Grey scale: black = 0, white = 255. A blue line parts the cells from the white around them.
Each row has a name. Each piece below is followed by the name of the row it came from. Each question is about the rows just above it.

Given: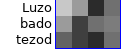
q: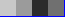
Luzo
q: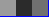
Luzo
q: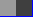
bado

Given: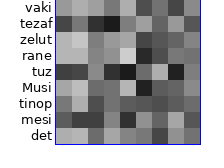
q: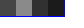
tuz
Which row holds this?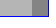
rane
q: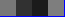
tezaf
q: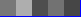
vaki

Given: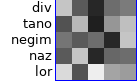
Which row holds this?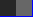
naz
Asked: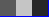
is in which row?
naz
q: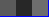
div
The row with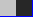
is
naz

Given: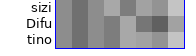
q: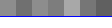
Difu
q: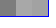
tino
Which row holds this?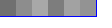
sizi
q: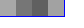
Difu
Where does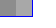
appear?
sizi
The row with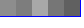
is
Difu
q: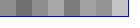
sizi

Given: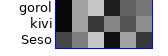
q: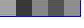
kivi
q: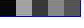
kivi
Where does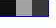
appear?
Seso
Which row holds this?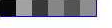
kivi
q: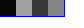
kivi
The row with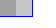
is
gorol

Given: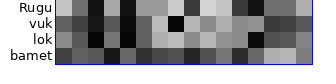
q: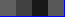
vuk
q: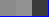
vuk
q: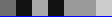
Rugu
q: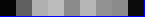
lok

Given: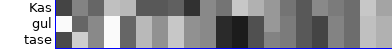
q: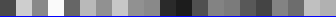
tase
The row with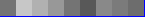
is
Kas
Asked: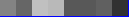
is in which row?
Kas
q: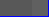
Kas

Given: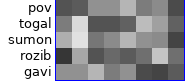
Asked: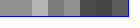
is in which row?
gavi
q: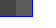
gavi
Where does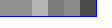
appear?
pov
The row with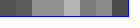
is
pov

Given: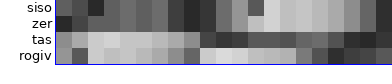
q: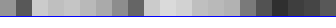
rogiv
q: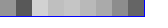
siso
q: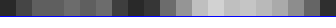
zer
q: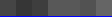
tas
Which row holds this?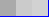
tas
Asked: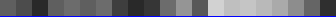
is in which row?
siso

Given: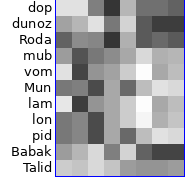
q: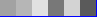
dunoz
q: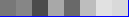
pid
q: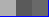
Roda
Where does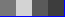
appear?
dunoz
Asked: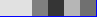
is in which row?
dop

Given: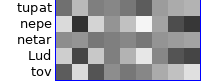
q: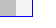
nepe
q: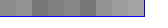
netar
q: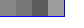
tupat
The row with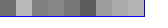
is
tupat
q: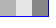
Lud

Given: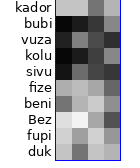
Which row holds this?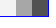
Bez
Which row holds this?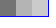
beni
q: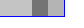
kador
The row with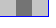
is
duk
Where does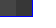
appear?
sivu
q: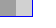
fupi

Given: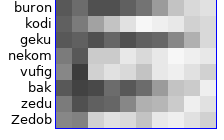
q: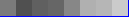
zedu
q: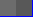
bak
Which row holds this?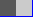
nekom
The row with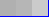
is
zedu
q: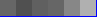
geku
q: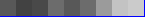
bak

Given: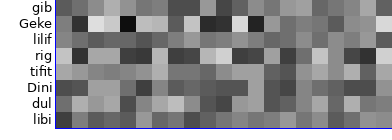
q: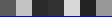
Geke
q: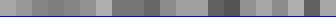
tifit
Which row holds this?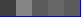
Dini
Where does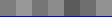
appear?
libi
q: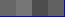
libi

